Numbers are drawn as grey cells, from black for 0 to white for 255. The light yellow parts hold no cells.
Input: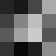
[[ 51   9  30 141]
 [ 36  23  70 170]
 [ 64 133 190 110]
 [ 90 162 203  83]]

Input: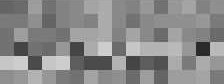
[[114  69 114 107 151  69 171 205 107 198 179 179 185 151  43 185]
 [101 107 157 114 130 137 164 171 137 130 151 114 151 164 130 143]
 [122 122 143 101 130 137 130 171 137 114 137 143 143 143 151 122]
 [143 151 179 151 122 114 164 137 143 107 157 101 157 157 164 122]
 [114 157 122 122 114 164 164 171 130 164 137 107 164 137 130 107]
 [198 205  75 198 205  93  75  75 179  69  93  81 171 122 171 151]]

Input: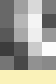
[[117  72 145 137]
 [ 60  88 203 252]
 [104 160 217 123]
 [ 88 168 238 152]
 [104 182 244  80]]

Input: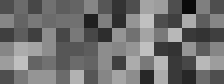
[[ 63  93  63 141  71 121  71  45 149 113 164 121 184  57  51  63]
 [134 100 121 107 113 113  32 127  45 149 192  78  63 172  93 134]
 [ 78 107  71 113  93 100 134  86  51  78 164 157  78  10 127  78]
 [ 78 121 149 149 107 178  86 134 164 141  39 172  57  39 107  78]
 [134 172 164 141  86  86  93 141 134 149 192  57  51 149  93 134]
 [157 192 100 113  86 107 100 141  63 172 121 184  57  71 184 157]]

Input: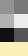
[[ 16  85]
 [147 120]
 [177 235]]

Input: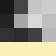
[[ 50  44  64 183]
 [ 24  70 197 204]
 [ 36 167 217 190]]

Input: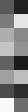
[[ 97  26]
 [ 90  33]
 [ 75  45]
 [249 109]
 [174 137]
 [196 145]
 [160 189]
 [124 230]]
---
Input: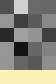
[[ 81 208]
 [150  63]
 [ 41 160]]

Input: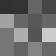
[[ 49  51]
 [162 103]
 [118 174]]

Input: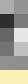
[[172 148]
 [ 46 123]
 [101 230]]

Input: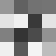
[[151  97]
 [227 240]
 [128  52]]

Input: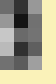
[[109  51]
 [151  20]
 [199 106]]

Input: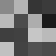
[[137 180]
 [186  76]
 [ 63  65]]

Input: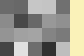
[[107 104]
 [139  72]
 [148 161]]

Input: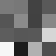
[[123 120]
 [ 85 139]
 [ 93  87]]

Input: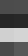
[[ 76  77]
 [ 38  40]
 [208 212]]
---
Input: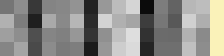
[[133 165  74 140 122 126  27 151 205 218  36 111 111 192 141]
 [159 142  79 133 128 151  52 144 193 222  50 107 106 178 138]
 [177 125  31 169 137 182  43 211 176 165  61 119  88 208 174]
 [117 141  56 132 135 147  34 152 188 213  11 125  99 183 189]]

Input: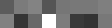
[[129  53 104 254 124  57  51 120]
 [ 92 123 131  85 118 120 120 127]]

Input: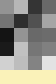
[[209 189 131 227]
 [ 26 193 118 128]
 [ 20 148 105 108]
 [116  46  81 165]
 [147 182  52 105]]

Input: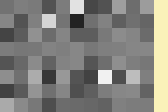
[[170 138 120  78 108 106 103  98 128 124 124]
 [ 65  90 148 112 134  79  95 125 135 137  99]
 [142 112 172  55 152  84  66 241  79 189 127]
 [ 84 104 139  98 131 135  85 110 143 126 119]
 [124 119 120 131 127 135 120 127 128 134 135]
 [ 68  92 145 108 133  93  93 121 140 133 107]
 [134  83 128 213 116  35 112 130  95 112 101]
 [114 126 122  82 124 226  71  82 158 109 156]]

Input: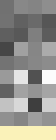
[[144 133 158 146]
 [194 216  62 207]
 [ 97 162 148 165]
 [154 229  81 252]
 [115 126 135 140]
 [ 70 161 134 171]
 [ 95  88 127  92]
 [114  97 106  86]
 [113 136 132 142]]

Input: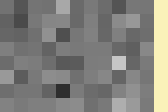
[[130 122 127 127 137 140 112 121 174 154 122]
 [110 118 118  99  46 123 108 103 130 145 125]
 [153  92 121 141 138 112 126 135 101 135 118]
 [108 127 124 110  89  91 124 125 198 102 122]
 [127 113 116  99 125 121 123 123 104  95 136]
 [102  99 112 145  79 119 129 103 128 104 110]
 [ 98  74 120 134 135 105 127 102 139 152 112]
 [114  85 116 114 168 106 121 108  84 119 118]]

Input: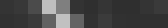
[[ 49  51  58  98 193  99  49  59  49  48  48  48]
 [ 52  56  75 191 127  51  47  53  47  47  52  58]]

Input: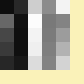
[[ 39  23 220 131 211]
 [ 58  15 239 127 178]
 [ 71  15 243 123 156]
 [103  17 252 121 131]
 [ 14  40 206 140 243]]
